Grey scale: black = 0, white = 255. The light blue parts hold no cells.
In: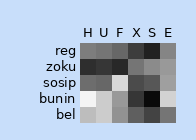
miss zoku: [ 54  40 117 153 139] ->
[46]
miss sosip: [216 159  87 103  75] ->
[109]
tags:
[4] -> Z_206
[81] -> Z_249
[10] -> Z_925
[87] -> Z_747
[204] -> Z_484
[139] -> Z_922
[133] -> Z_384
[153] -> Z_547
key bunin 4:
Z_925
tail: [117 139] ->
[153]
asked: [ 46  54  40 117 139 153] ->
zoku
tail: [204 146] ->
[ 95  67 117]
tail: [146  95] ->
[ 67 117]

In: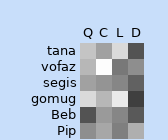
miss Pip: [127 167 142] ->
[175]
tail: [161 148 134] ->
[97]
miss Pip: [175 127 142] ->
[167]
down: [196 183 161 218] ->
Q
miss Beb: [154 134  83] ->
[89]

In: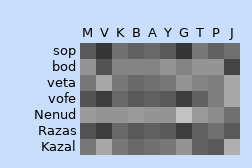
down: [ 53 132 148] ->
G
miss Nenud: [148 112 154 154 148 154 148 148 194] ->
[140]
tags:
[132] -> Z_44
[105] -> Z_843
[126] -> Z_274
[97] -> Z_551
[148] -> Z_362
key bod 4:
Z_44
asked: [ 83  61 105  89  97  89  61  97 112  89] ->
Razas
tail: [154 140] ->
[112]

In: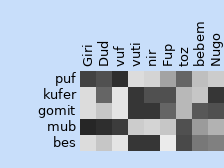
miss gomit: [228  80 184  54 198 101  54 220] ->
[88]
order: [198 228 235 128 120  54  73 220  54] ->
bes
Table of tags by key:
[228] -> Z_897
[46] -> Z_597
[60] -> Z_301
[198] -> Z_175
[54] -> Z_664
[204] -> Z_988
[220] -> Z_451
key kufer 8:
Z_664
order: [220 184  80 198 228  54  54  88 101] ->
gomit

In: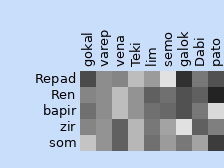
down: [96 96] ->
vena
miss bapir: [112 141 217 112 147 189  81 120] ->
[104]
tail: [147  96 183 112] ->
[155 120 163  60]

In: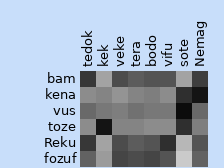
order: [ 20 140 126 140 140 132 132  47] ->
toze
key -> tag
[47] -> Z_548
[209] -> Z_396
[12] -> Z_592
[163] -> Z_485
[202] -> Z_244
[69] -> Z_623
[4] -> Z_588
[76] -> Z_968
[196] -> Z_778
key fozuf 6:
Z_244
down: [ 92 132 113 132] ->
tera
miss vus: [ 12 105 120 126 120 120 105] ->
[113]
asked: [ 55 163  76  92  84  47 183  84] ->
Reku

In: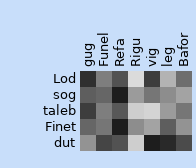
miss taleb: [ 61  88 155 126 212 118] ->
[206]
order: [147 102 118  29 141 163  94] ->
Finet
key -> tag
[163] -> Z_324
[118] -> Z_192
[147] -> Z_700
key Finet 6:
Z_700
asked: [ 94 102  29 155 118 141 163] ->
sog
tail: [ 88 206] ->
[212 155 118]

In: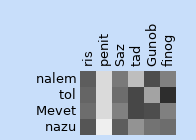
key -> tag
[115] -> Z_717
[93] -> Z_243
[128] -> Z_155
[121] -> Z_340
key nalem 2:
Z_340
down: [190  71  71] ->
tad
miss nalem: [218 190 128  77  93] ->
[121]
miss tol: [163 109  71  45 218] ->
[101]
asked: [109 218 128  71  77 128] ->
Mevet

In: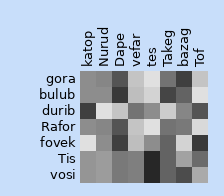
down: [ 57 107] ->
Tof
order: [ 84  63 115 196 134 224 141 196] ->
gora
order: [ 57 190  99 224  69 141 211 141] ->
bulub
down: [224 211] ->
tes

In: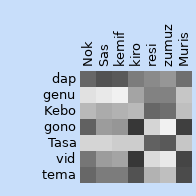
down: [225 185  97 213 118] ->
Nok
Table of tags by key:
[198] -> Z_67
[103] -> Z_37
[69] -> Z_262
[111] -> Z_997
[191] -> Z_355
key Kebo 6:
Z_355
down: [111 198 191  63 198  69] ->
Muris
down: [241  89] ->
zumuz
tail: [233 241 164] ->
[130 130 198]
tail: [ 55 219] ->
[233  69]

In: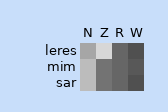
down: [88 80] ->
W
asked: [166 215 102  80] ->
leres

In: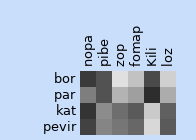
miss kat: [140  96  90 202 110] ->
[52]
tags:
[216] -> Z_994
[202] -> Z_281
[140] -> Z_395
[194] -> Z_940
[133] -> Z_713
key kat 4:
Z_281
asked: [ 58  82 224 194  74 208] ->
bor
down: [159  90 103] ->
fomap

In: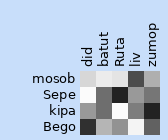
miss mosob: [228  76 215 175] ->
[236]
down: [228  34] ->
Ruta
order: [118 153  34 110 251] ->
Sepe
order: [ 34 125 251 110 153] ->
kipa
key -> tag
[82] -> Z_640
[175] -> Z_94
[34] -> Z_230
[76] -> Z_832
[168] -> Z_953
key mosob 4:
Z_94
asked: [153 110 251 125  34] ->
kipa

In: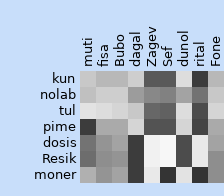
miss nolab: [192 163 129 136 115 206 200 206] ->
[156]
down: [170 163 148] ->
Bubo
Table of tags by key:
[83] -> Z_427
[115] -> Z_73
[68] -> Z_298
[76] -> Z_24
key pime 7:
Z_298
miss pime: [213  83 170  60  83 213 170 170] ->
[68]
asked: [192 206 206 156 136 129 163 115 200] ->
nolab
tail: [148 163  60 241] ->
[247  76 233 163]

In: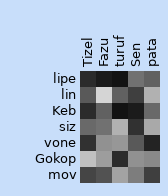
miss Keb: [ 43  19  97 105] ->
[27]
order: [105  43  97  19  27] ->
Keb
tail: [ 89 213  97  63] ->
[177]
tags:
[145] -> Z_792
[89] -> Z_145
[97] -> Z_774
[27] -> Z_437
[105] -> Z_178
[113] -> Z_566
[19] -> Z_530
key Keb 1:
Z_774

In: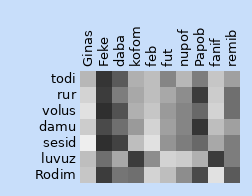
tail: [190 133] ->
[183 125 198 160]
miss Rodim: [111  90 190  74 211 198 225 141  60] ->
[117]
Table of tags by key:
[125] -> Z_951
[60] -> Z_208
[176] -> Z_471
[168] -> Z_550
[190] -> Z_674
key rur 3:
Z_550
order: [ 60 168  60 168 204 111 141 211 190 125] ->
rur
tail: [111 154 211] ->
[160 133  53 190 160]

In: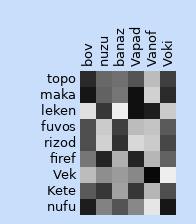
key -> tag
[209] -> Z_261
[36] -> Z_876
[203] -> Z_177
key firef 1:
Z_876
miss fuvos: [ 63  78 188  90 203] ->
[196]
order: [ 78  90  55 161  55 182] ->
Kete
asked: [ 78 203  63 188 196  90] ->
fuvos

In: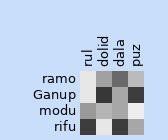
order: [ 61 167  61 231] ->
rifu
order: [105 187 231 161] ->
ramo
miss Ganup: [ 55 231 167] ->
[61]
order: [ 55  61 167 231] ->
Ganup
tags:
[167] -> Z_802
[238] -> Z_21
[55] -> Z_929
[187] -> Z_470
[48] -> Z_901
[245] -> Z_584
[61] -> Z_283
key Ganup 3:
Z_283

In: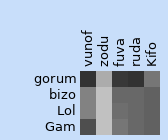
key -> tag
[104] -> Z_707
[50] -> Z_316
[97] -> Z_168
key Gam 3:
Z_707
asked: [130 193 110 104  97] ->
Lol
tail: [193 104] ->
[104  97]
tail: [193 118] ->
[104  97]
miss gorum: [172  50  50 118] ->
[56]
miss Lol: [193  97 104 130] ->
[110]
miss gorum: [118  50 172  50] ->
[56]

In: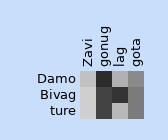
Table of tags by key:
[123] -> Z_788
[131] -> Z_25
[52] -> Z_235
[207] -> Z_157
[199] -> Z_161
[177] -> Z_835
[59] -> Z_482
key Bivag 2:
Z_235
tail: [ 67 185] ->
[123]

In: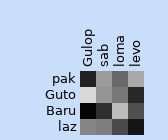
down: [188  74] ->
loma
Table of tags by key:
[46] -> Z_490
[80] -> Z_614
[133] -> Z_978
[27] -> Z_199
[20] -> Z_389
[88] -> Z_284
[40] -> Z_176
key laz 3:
Z_389
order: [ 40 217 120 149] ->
Guto

